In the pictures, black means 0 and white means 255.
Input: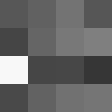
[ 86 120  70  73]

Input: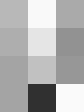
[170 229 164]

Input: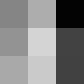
[  3 212 169]

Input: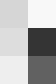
[248 221]

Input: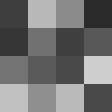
[ 42  64  90 192]

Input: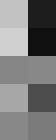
[ 29 208]

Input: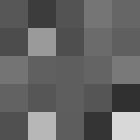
[102 107  94  86  80]

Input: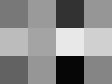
[150 232 150]

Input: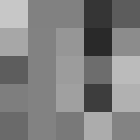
[ 92  41 156 130 106]
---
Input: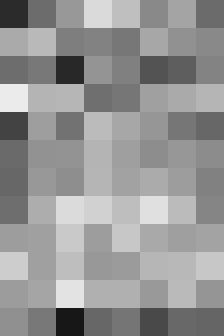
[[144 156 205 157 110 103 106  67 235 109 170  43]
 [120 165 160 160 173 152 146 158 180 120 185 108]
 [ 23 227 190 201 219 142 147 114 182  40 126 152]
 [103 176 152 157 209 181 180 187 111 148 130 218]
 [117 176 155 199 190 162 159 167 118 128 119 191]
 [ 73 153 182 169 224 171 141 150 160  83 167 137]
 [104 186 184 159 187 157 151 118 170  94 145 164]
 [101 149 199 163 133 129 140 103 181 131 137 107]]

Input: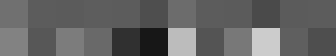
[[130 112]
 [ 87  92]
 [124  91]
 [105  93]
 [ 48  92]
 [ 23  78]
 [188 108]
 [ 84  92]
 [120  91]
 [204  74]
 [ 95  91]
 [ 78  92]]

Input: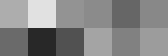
[[106 173]
 [ 40 225]
 [ 81 147]
 [164 139]
 [129 102]
 [156 136]]

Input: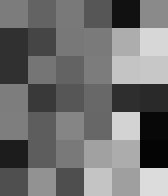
[[ 79  28 126 125  48  48 124]
 [146  93  93  57 117  69  99]
 [ 78 121 133  86  99 120 121]
 [196 161 103 104 124 122  86]
 [159 172 211  46 196 173  17]
 [220   4   8  41 199 215 138]]

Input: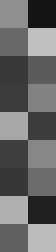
[[ 97 176  55  62 167  60  57 104 143]
 [187  32 108 135  60 130  91 192  20]]

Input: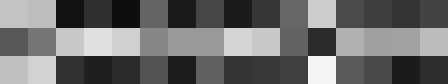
[[192  88 195]
 [210 118 189]
 [ 49 200  18]
 [ 31 224  48]
 [ 42 208  14]
 [ 83 135 100]
 [ 29 154  26]
 [ 97 153  70]
 [ 52 213  27]
 [ 55 200  54]
 [ 64  98 102]
 [245  43 204]
 [ 89 177  74]
 [ 72 160  62]
 [ 27 162  51]
 [ 45 188  67]]
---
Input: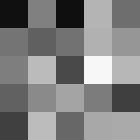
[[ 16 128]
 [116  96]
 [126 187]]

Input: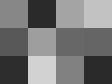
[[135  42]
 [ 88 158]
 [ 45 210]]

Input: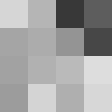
[[214 181]
 [165 172]
 [162 177]]

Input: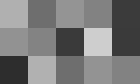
[[176 110]
 [146 131]
 [ 45 177]]

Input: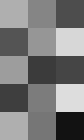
[[175 133]
 [ 84 150]
 [157  59]]

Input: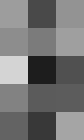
[[157  73]
 [141 123]
 [212  29]]

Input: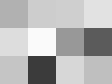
[[177 205]
 [221 250]
 [197  59]]

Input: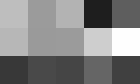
[[190 155]
 [183 154]
 [ 56  73]]
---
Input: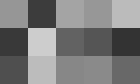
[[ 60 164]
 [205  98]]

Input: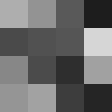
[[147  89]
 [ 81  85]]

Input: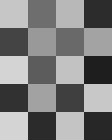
[[110 184]
 [153 105]]

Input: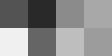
[[ 41 139]
 [101 190]]

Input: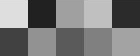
[[ 33 160]
 [146  90]]

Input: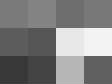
[[132 110]
 [ 85 232]]

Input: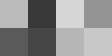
[[ 57 214]
 [ 70 182]]

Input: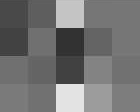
[[ 94 197]
 [112  50]]
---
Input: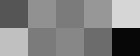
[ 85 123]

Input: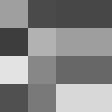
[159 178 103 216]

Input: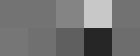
[115 112]

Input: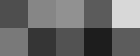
[78 53]

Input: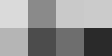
[218  76]

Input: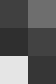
[64 66]

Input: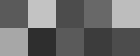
[90 46]

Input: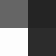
[101  44]

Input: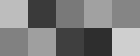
[189 159]
